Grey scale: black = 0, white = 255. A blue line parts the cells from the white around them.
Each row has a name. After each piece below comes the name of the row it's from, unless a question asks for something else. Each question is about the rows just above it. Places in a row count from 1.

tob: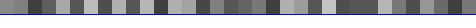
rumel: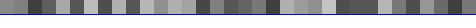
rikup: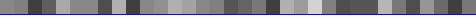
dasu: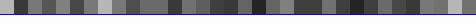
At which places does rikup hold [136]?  1 6 7 11 15
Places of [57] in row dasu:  2 13 17 30
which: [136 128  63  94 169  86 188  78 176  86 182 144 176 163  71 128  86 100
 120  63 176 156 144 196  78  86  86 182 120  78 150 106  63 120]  rumel
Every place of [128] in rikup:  2 16 24

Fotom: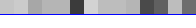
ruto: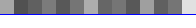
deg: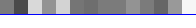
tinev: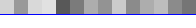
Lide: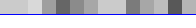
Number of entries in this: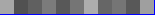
11
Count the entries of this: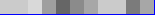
11
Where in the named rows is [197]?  Fotom, 1
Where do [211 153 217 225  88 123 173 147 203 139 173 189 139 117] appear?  tinev

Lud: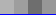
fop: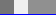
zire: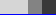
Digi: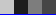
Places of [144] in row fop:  3 4
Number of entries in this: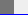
2
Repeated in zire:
[214]
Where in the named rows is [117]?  fop, 1

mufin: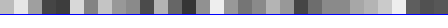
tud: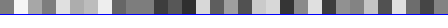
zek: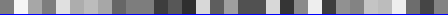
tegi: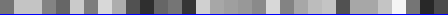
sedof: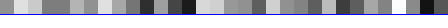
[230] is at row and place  mufin, 2
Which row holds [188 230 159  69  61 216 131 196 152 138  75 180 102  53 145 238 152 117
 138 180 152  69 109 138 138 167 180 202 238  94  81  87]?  mufin
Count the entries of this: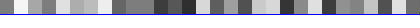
30
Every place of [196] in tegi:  2 3 24 28
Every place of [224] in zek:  5
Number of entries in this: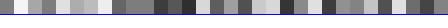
32

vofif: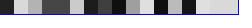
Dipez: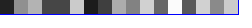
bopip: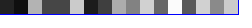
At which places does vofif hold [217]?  2 16 17
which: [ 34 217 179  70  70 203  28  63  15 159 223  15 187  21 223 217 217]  vofif

